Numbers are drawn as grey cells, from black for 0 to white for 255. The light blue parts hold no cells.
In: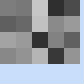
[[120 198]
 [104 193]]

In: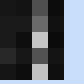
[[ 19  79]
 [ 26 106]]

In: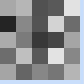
[[182  81]
 [136  83]]

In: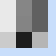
[[134  96]
 [132  96]]

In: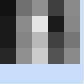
[[111 145]
 [140 229]]

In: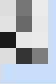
[[118 236]
 [106 232]]
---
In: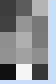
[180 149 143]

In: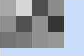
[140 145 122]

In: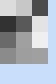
[ 75  89 106]

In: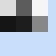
[245  29]

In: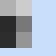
[204  42]

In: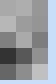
[151 156 128]
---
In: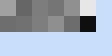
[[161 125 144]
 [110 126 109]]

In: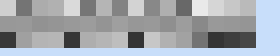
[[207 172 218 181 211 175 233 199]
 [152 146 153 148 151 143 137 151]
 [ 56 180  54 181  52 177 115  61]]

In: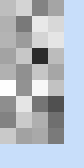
[[190 131]
 [177 232]
 [180 212]
 [163  43]
 [177 198]
 [254 247]
 [142 117]
 [130 175]
 [201 169]]

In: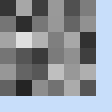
[[ 53  62  80]
 [117 119 101]
 [164 178 168]
 [117  59 144]
 [151  87 152]
 [ 98 141 171]]

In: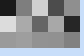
[[ 26 208 143]
 [220 101  38]
 [154 146 129]]

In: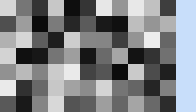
[[214  52  14 231 232  62]
 [ 79  11  38  25 190 178]
 [177  94 205 133 148 102]
 [211  23 158 106  19 113]
 [145 132 234  85 202  31]
 [234 105 162 212 101 129]
 [ 89 133  84 158 165  44]]

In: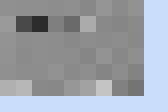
[[144 143 143 149 146]
 [154  44 106 137 138]
 [147 142 137 139 137]
 [145 142 140 147 143]
 [144 140 138 133 130]
 [176 137 150 196 115]]
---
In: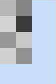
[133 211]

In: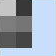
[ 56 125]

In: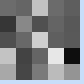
[ 94 100 207  67 168]

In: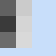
[203  58]

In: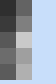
[99 58]

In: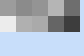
[110 101]
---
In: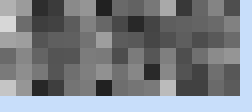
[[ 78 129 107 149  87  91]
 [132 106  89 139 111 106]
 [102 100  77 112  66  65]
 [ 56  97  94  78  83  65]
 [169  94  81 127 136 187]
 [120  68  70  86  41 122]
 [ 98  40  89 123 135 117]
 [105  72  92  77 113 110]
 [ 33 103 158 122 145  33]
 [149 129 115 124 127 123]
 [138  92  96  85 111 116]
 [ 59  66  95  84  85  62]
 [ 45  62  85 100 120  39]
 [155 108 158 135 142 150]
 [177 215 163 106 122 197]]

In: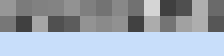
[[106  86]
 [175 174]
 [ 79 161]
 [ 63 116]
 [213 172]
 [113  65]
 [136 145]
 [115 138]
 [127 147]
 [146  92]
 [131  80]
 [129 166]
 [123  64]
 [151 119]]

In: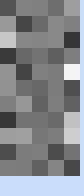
[[158 128  54 126 244  79  96 193 206 115  72]
 [110 137 137  95 123 123 126 106 125  76 133]
 [128 105 132 114 128 104  98 114 119 126  97]
 [130  70 135 104  68 110 151 114 159 123 123]
 [ 84 153 199  58 147 146 127  55 158  77 125]]

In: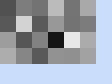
[[168 123 171 162]
 [116 114 231 144]
 [186 152  21 146]
 [114  90 130  89]
 [125 211  86 134]
 [ 81  87 157 173]]

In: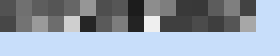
[[ 66 167]
 [127  85]
 [ 92  62]
 [ 56  75]
 [ 57  63]
 [126  63]
 [141 239]
 [ 28  35]
 [ 86 125]
 [ 78  90]
 [150  37]
 [102 207]
 [ 85 109]
 [ 93 154]
 [112 115]
 [ 82  71]]

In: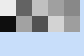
[[136 158]
 [160 211]
 [192  81]
 [ 99 162]
 [236  14]]

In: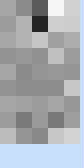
[[208 205 173 157 149 200 150 158 210]
 [246 207 159 191 153 142 165 121 200]
 [ 90  37 197 144 148 141 156 154 138]
 [139 179 178 153 140 141 161 123 149]
 [165 157 167 146 165 146 166 157 188]]

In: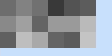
[[ 93 187 196]
 [ 83 154  91]
 [ 56 155  99]
 [113  99 170]
 [130 160 189]
 [109 138  97]]

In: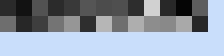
[[ 93  39]
 [  5 169]
 [ 40 137]
 [209 141]
 [ 45 174]
 [ 79 111]
 [ 76 182]
 [ 85  46]
 [ 57 150]
 [ 43 116]
 [ 82  62]
 [ 18  39]
 [ 42 110]]
